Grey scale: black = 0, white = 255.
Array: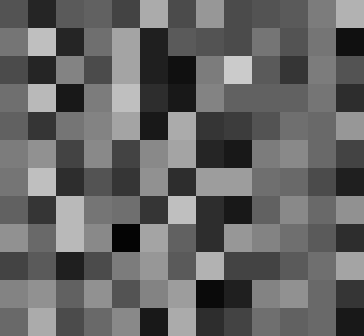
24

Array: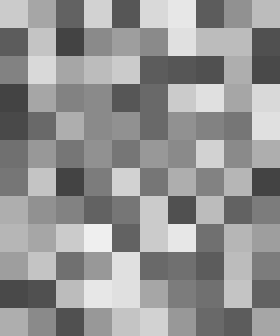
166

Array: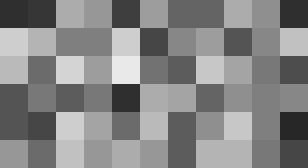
70

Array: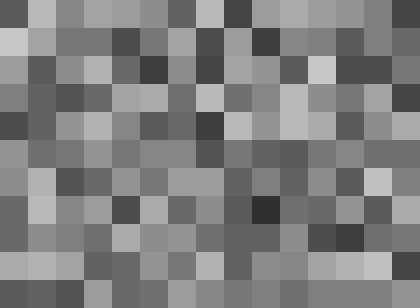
148

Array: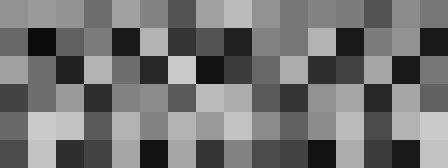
194
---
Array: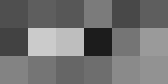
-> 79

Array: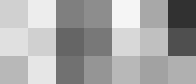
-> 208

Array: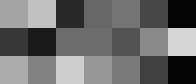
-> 164

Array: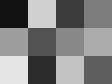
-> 17

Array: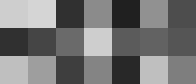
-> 206

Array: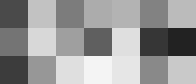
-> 74
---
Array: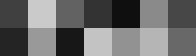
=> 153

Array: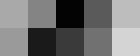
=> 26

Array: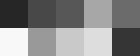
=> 153

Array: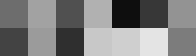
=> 155

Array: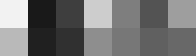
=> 32

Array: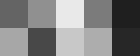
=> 72

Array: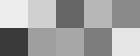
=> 159

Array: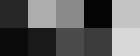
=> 25
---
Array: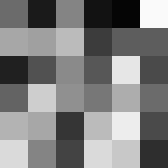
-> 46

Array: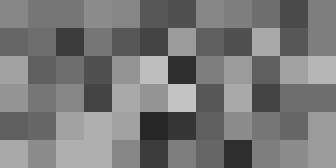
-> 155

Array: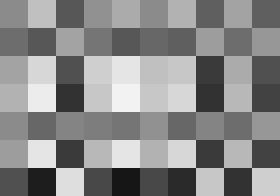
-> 207

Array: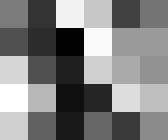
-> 138

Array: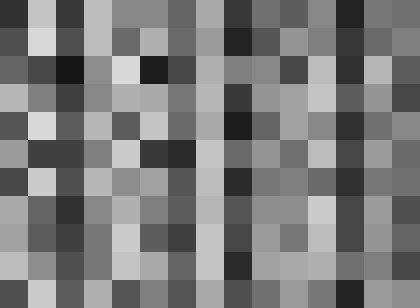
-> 141

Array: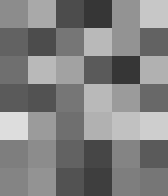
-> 118

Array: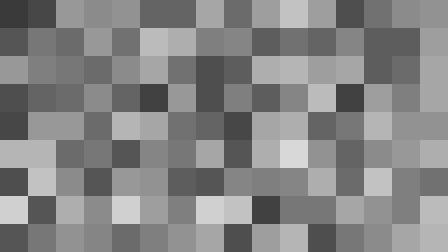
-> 181

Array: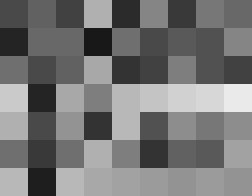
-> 147

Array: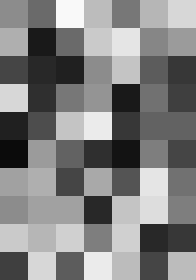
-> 188
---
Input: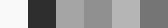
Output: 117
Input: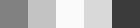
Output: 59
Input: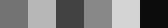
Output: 12
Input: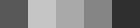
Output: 47
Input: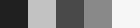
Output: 246
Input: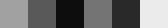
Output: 235
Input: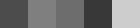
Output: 205
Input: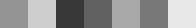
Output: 232
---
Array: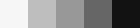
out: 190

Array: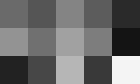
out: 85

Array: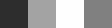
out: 163

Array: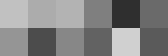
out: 172

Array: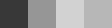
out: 150

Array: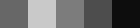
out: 201

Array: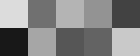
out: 112

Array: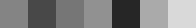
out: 72
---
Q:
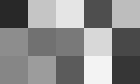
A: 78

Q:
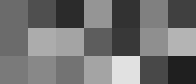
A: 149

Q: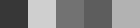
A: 93

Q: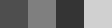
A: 208

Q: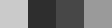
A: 154

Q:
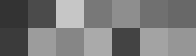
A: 120

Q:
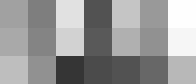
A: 82

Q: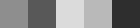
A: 185

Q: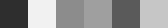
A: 159

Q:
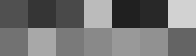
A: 187
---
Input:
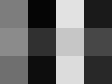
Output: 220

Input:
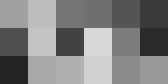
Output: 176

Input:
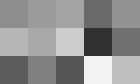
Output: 86

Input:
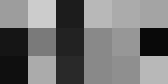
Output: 41

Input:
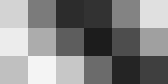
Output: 199

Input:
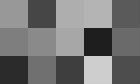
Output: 62
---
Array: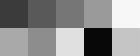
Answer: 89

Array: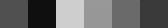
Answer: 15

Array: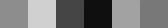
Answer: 208

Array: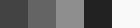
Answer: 100

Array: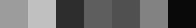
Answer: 192

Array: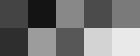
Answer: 20

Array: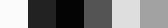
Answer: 34

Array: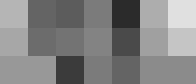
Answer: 100
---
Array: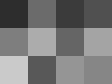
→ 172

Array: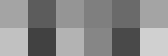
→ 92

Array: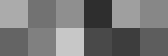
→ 114

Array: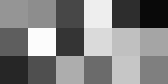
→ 252

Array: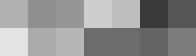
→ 143

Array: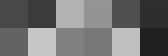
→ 59
